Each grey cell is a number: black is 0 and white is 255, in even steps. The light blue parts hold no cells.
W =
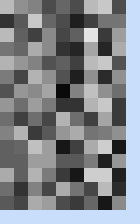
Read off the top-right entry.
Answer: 76
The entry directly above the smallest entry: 82
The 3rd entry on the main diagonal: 64
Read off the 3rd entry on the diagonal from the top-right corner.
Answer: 228
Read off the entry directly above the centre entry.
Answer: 10
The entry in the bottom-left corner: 89
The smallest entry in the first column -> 51
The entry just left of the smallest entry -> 165
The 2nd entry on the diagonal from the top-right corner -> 116
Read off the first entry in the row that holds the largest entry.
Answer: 186
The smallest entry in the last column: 23
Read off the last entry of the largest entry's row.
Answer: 157
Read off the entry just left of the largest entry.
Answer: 96
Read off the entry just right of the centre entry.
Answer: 51
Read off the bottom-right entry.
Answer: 138
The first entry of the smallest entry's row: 82
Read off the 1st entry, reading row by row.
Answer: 186
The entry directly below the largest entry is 165
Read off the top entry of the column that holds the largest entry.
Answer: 186
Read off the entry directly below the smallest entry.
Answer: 51
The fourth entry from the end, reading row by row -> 58
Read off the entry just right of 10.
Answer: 130
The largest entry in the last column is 171
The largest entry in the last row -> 171
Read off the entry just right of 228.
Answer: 58
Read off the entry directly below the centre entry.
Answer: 179
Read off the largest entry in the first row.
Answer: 200
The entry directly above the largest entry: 64
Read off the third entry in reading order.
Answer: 130
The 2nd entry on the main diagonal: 89

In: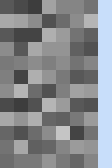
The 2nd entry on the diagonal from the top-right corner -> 140
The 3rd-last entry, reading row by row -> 121
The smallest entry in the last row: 102
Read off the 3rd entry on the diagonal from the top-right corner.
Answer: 155
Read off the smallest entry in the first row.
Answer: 61
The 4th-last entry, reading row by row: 148
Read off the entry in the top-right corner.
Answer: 115
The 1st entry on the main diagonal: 88
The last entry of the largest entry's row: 115
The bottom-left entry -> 108
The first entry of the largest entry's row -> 102
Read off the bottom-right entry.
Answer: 133
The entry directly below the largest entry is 133
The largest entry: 197
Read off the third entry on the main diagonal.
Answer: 68
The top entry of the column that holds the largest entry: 133
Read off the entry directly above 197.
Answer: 96
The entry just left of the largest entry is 140
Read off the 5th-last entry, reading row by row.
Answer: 121
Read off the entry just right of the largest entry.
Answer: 68

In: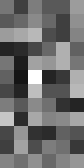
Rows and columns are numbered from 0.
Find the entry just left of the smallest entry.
97
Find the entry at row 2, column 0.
156
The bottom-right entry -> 150
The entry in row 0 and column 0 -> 118
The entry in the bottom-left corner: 132
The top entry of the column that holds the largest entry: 125
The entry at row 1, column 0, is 89
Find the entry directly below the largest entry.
190
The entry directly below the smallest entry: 36
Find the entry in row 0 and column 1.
63
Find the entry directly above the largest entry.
162
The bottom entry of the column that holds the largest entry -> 144
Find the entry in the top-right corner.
156
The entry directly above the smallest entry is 29
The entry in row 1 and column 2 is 138

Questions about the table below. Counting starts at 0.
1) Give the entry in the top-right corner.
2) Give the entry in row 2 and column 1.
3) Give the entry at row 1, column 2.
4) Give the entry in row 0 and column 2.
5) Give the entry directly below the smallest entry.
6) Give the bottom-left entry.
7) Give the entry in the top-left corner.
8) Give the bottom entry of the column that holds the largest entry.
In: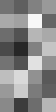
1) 153
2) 82
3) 247
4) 129
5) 82
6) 137
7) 115
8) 109

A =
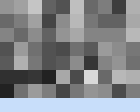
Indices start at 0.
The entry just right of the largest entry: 105
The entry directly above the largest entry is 54
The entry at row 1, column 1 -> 125
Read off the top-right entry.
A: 176
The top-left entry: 148
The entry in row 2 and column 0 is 132
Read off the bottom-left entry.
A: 34
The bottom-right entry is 125
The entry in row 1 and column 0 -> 105
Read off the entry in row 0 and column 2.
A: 197
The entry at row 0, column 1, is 161
